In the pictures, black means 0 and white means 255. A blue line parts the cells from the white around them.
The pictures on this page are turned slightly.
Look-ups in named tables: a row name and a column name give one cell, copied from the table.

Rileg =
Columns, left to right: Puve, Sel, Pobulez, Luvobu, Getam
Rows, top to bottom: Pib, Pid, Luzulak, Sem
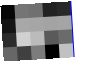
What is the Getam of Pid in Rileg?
165
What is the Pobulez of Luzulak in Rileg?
187
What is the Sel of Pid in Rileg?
168
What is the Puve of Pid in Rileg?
20
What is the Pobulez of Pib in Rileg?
112
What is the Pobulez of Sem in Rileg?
124
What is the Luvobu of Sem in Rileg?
1
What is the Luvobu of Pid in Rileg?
163
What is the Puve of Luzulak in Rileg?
44
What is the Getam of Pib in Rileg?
40
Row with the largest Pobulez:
Luzulak

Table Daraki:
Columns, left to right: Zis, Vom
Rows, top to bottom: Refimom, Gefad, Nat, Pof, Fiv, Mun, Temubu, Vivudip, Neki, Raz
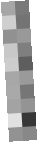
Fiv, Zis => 205
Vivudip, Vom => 148
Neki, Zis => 225
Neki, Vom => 55
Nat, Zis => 145
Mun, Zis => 167
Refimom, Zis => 166
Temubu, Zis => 169
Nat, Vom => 153
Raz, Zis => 146
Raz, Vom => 136
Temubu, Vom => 118

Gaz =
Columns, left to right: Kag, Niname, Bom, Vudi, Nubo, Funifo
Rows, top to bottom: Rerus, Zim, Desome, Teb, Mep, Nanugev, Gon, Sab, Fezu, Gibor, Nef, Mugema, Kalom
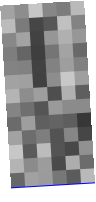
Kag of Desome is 136
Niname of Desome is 163
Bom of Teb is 63
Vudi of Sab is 154
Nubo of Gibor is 134
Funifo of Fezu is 55
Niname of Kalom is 161
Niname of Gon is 141
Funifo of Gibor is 70
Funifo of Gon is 94
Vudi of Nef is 84

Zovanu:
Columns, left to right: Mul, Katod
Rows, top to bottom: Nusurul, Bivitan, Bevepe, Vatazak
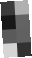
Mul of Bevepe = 90
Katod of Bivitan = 99
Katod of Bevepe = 97
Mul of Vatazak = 213
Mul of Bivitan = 23
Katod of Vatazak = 50
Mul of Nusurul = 60
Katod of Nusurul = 176
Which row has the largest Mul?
Vatazak

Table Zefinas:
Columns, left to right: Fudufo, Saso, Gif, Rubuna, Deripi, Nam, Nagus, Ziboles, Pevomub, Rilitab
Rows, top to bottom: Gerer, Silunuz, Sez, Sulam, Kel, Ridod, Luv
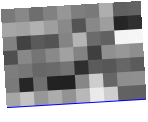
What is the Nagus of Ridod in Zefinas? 205
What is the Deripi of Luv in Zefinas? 147
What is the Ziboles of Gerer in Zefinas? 174
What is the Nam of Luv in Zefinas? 184
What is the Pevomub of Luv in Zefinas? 98
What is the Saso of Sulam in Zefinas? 136
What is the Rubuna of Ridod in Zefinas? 34
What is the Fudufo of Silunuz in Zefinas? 166
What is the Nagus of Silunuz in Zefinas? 136
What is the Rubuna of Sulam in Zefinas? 137
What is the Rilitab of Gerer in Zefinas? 99
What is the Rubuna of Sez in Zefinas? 84
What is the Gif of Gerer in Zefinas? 110
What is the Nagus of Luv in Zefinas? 234
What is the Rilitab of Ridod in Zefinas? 143
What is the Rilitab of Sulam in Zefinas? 142
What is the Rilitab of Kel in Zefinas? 91
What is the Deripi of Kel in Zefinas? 116

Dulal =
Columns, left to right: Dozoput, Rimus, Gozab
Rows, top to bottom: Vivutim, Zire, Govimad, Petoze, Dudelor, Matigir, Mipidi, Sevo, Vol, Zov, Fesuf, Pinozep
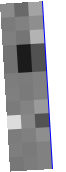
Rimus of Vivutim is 105
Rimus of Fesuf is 122
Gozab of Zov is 142
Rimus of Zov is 128
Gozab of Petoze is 81
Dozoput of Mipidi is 127
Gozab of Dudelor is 81
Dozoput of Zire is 123
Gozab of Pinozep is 129
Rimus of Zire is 129
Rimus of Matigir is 123
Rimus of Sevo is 131
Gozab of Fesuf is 129
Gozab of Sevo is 154
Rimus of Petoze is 27

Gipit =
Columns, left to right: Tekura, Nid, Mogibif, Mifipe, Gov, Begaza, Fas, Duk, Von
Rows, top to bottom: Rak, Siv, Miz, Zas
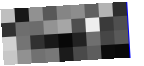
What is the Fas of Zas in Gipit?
93
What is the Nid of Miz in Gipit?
116
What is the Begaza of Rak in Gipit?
141
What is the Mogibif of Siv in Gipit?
108
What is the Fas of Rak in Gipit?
96
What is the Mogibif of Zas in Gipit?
113
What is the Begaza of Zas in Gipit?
74
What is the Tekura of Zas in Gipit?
199
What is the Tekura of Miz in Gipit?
209
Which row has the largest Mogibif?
Rak

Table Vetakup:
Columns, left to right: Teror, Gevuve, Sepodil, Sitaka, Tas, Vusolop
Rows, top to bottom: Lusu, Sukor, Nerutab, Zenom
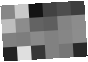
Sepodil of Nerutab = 138
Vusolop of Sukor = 140
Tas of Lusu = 77
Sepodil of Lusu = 20
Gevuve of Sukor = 140
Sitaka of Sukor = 94
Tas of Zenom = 118
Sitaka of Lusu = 66
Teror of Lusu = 135
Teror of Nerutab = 128

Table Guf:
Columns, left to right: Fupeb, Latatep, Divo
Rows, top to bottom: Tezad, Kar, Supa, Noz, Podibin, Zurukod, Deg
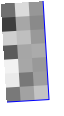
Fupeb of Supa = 207
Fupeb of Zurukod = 234
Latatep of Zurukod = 120
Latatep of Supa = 191
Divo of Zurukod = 158
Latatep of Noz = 166
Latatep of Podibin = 167
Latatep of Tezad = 219
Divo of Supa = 153
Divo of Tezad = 151
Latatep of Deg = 162
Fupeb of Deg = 121
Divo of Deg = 195
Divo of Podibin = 153
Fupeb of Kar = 62
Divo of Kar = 138
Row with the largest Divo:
Deg

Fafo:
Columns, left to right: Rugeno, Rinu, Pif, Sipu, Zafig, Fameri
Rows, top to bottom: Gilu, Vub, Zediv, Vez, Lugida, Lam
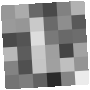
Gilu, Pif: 104
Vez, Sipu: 159
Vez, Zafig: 68
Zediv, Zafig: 105
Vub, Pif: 201
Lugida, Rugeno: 131
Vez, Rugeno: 185
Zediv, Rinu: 84
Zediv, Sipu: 121
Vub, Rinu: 150
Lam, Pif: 98
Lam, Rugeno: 116

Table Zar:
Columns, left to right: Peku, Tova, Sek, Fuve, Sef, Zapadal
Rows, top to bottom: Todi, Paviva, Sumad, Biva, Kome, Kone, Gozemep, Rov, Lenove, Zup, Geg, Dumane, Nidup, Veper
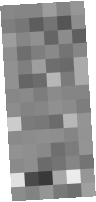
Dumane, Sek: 107
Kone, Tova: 101
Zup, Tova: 140
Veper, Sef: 111
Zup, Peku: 138
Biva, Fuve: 137
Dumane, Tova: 142
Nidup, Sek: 57
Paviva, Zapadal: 141
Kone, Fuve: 183
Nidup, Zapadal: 150
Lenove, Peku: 204
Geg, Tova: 143
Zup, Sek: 143
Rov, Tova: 131
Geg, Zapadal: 148
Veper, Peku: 140
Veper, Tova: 130
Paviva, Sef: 85
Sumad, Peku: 157

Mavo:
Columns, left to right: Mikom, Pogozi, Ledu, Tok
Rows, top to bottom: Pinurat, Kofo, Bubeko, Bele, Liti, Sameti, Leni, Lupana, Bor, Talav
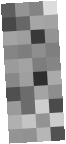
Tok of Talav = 82
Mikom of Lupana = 154
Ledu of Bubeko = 57
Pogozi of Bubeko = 158
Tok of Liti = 133
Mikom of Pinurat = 95
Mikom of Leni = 80
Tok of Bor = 204
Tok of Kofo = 163
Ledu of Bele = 142
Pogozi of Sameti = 159
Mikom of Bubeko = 164
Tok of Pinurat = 220
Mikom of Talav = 148
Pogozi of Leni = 108
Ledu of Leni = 164
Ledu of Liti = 125
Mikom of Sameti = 136
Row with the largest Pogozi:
Bor

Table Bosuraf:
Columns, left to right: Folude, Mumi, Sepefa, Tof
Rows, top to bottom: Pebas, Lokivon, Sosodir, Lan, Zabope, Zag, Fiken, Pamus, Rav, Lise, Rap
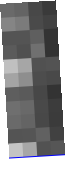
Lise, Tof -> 65
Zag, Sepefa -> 77
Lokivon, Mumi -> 123
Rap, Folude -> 196
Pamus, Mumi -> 105
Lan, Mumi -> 80
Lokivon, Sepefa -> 74
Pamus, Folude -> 111
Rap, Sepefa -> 82
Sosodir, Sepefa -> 95
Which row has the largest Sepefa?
Lan

